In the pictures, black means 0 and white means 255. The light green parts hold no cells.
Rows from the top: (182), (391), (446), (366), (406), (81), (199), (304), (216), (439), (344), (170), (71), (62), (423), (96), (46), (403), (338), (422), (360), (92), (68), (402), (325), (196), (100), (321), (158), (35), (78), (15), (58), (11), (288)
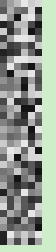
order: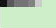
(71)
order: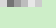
(182)
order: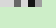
(68)
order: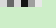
(92)
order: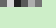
(391)
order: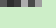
(158)
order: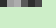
(100)

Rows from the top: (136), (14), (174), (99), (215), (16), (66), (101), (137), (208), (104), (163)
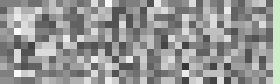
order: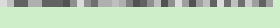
(99)
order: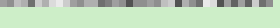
(137)
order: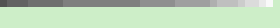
(104)
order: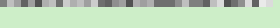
(174)
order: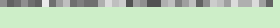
(14)
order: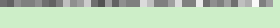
(104)
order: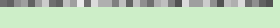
(16)

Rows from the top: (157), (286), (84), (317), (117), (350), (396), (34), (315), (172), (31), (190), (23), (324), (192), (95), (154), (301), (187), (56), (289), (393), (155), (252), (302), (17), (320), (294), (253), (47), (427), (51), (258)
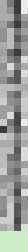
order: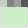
(427)
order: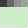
(34)

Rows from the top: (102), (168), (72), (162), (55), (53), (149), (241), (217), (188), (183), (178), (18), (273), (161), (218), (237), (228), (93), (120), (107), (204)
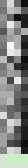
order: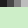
(93)
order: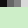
(102)
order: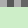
(273)
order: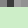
(183)

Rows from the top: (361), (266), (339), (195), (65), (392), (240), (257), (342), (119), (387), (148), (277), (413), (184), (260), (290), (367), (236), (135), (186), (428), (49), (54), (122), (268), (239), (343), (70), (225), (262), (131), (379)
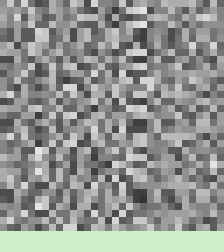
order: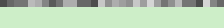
(257)
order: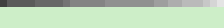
(195)
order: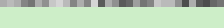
(339)
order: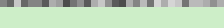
(361)
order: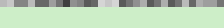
(260)
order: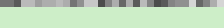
(339)
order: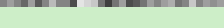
(266)

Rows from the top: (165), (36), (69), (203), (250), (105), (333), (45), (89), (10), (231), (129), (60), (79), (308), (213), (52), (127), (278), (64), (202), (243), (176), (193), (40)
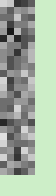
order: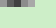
(40)
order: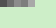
(10)
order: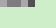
(333)
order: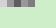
(278)
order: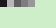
(250)

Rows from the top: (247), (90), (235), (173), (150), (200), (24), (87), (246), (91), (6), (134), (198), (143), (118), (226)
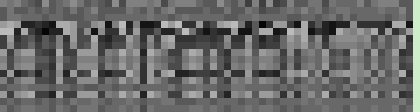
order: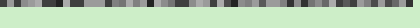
(143)
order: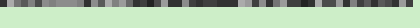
(200)
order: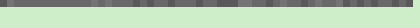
(118)
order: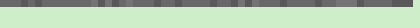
(118)
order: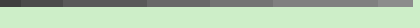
(246)

